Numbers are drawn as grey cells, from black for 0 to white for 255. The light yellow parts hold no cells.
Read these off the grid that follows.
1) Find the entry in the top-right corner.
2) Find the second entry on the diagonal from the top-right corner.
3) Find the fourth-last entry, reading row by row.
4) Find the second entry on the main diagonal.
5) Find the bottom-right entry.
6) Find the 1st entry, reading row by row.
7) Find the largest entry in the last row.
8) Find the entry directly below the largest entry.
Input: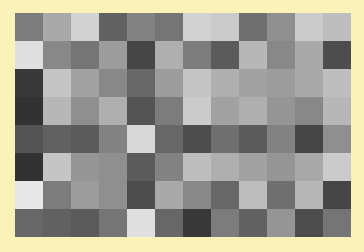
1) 190
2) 169
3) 97
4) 136
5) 117
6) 124
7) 223
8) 103

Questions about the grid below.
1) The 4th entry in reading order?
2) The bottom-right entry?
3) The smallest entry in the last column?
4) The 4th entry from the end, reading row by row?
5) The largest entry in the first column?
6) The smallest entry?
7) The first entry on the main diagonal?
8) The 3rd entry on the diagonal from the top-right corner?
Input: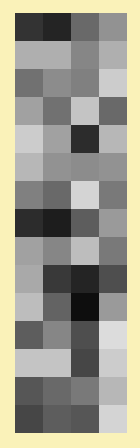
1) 146
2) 212
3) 78
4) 70
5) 204
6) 14
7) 51
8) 140

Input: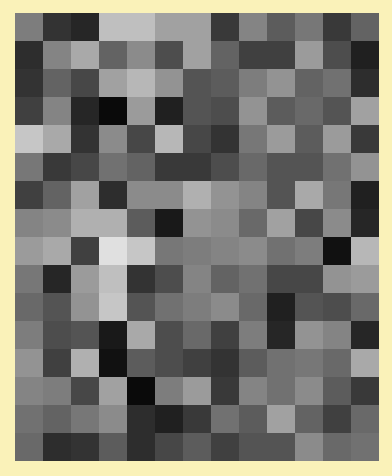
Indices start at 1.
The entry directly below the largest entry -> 191
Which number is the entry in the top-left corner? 125
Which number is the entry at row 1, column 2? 51
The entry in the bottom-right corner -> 113
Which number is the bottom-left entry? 105
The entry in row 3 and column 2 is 99
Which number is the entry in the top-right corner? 99
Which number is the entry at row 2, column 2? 132
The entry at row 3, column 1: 51
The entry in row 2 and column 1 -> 45
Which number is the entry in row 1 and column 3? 38
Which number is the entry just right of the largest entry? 198

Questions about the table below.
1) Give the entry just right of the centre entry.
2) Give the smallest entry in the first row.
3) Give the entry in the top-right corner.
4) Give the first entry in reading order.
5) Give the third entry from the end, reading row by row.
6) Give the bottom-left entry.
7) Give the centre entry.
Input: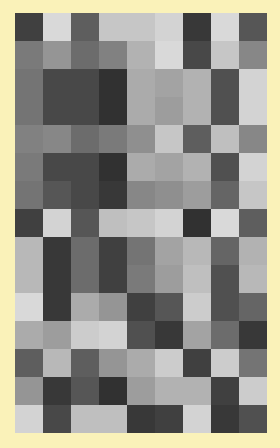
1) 211
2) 56
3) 86
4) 64
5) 211
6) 211
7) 198

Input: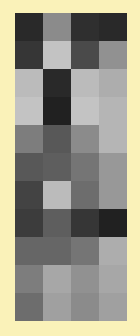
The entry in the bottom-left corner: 109
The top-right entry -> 41
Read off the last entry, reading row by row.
160
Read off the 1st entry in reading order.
41
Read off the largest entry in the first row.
139
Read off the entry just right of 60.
94
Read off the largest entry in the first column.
195
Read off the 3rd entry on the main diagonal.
187
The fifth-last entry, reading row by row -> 167
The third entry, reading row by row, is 47

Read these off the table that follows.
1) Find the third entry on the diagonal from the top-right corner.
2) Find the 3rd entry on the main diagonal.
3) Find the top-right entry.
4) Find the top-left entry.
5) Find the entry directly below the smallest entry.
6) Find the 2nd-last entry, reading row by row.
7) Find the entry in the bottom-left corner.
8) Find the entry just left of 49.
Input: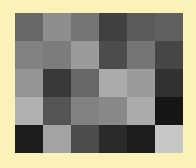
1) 171
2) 103
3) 96
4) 103
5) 199
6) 28
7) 28
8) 155

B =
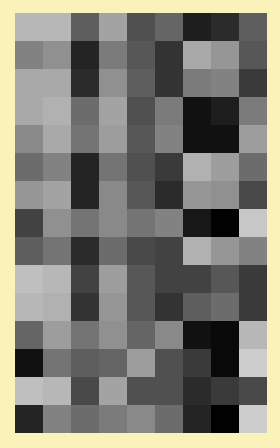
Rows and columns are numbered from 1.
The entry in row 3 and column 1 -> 169
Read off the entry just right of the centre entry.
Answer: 130
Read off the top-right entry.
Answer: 94
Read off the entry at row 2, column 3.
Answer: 36
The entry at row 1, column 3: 94
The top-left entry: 183
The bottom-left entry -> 36
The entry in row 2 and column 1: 130
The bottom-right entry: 205
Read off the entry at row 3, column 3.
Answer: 43
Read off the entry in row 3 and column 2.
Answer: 169
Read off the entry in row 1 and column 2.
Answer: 183

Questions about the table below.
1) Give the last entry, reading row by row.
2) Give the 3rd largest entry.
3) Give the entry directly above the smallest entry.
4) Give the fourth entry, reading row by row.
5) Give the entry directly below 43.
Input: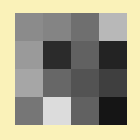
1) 21
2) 166
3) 63
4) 184
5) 103
